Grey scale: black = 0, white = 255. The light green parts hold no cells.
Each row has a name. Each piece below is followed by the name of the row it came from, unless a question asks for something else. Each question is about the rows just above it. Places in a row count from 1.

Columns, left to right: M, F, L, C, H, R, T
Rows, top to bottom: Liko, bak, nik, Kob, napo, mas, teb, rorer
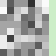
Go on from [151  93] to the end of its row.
[194]
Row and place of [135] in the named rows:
nik, 1

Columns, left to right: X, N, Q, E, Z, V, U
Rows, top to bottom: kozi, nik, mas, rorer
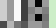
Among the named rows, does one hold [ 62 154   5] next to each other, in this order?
yes
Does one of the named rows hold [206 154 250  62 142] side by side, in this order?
yes
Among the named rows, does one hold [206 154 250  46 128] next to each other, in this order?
no
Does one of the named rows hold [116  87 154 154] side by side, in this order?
yes
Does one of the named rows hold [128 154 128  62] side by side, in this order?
no
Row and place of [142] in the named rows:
mas, 5

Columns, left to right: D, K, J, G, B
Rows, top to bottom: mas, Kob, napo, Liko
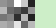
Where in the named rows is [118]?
napo, 1
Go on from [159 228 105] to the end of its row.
[185]
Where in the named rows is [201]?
mas, 4
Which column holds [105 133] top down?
K
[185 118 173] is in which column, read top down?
D

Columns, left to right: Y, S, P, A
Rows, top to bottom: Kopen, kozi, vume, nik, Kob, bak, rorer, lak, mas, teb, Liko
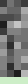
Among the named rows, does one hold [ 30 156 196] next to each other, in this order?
yes
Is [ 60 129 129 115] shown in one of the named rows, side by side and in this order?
yes
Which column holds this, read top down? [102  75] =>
S
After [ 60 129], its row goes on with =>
[129 115]
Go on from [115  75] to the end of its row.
[ 30 181]
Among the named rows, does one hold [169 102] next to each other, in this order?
yes
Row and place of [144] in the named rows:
vume, 4

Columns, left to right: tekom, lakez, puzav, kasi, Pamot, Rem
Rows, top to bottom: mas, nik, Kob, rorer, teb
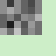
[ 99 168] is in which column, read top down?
tekom
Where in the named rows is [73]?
mas, 5
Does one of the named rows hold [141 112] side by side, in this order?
yes

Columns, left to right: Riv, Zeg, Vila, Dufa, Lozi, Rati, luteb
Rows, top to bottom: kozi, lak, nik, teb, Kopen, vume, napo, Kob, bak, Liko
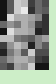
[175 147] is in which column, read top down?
Dufa
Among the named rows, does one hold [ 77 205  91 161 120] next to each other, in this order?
no

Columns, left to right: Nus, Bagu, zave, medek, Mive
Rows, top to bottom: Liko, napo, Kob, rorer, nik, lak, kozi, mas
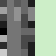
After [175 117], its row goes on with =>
[117  73  73]
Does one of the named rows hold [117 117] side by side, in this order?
yes
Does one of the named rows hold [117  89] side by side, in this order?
yes
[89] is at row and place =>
Liko, 3

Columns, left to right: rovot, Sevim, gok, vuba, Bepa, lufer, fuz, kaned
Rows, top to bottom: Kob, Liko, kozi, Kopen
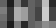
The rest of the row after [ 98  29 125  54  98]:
[ 82 189  41]
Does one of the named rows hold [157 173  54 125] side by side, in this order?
no
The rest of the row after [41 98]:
[110 141 125]
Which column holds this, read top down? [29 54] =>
Sevim
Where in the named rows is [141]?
Kopen, 7

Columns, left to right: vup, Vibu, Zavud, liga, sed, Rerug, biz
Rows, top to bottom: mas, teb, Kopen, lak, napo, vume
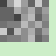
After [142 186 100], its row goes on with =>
[127]
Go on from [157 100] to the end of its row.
[202 114]
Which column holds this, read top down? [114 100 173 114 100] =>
Rerug
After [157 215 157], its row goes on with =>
[100 202 114]
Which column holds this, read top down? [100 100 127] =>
Vibu
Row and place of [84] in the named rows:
napo, 2
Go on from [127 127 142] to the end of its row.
[186 100 127]

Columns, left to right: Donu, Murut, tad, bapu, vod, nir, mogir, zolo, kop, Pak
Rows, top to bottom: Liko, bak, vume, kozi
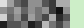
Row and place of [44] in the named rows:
vume, 9
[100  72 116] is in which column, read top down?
bapu
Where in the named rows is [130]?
kozi, 10
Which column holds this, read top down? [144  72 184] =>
mogir

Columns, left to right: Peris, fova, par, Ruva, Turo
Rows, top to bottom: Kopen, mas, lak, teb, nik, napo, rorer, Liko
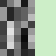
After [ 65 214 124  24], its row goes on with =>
[154]
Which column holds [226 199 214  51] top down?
fova
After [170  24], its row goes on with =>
[154]

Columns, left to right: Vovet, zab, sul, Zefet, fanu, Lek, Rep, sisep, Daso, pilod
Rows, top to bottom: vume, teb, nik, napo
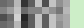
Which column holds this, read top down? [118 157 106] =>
zab
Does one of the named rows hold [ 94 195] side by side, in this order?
yes
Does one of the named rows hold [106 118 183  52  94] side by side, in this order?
yes
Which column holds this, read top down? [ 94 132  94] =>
fanu
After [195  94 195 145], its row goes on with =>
[170]
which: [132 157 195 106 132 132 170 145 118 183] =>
teb

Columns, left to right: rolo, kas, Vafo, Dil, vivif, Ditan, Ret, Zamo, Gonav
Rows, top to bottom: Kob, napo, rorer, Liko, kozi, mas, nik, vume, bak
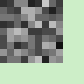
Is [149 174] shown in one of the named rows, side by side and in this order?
no
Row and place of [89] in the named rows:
rorer, 8

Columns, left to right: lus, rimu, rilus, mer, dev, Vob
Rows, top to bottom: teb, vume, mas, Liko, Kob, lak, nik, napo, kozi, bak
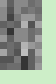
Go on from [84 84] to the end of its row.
[121  53  97 137]
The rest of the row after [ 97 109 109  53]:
[ 97 152]
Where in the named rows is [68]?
mas, 2

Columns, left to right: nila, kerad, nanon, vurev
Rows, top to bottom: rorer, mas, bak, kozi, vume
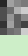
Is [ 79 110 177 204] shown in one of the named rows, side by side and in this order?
yes
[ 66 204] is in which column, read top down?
vurev
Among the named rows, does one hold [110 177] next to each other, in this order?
yes

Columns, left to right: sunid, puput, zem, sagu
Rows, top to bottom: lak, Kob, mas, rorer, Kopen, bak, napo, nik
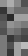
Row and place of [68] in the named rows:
bak, 4
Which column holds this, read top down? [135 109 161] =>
zem
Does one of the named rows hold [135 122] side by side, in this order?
yes
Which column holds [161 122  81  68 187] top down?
sagu

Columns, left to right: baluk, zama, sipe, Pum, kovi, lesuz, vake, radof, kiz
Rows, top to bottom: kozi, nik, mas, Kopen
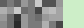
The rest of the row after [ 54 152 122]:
[109 152 164 164]
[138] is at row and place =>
Kopen, 1
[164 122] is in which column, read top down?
radof
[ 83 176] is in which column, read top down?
vake

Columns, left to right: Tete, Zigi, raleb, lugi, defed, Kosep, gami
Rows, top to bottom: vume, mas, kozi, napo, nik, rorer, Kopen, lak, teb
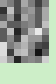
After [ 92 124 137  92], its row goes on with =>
[192]
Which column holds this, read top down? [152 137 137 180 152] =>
defed
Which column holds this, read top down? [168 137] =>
lugi
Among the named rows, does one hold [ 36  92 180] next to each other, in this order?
no
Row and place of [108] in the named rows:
nik, 4

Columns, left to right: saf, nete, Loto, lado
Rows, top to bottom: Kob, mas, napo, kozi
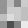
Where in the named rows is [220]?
napo, 2
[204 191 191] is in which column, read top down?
lado
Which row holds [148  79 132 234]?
kozi
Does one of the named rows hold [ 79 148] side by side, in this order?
no
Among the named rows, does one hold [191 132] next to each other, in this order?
yes
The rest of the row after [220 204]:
[191]

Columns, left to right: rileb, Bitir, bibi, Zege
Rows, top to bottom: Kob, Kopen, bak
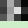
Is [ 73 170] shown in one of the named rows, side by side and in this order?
yes
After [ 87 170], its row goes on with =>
[58  7]
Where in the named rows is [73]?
Kob, 1
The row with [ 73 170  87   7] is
Kob
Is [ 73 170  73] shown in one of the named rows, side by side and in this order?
no

